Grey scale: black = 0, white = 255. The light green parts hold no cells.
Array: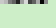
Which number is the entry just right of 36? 155
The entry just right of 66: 97
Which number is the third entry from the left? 123
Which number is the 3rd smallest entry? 66

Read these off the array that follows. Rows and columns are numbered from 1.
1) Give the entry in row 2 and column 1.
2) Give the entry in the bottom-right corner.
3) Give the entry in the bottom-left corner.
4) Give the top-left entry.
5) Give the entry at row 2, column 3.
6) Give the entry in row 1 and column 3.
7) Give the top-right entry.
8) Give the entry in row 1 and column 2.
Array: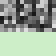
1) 105
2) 91
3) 160
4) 190
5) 175
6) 119
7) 105
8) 190

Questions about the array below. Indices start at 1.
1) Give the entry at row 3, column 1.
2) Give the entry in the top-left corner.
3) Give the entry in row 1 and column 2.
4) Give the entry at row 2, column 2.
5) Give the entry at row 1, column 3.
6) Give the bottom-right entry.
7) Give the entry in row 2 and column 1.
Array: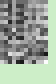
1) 96
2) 96
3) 108
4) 179
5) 81
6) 252
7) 148
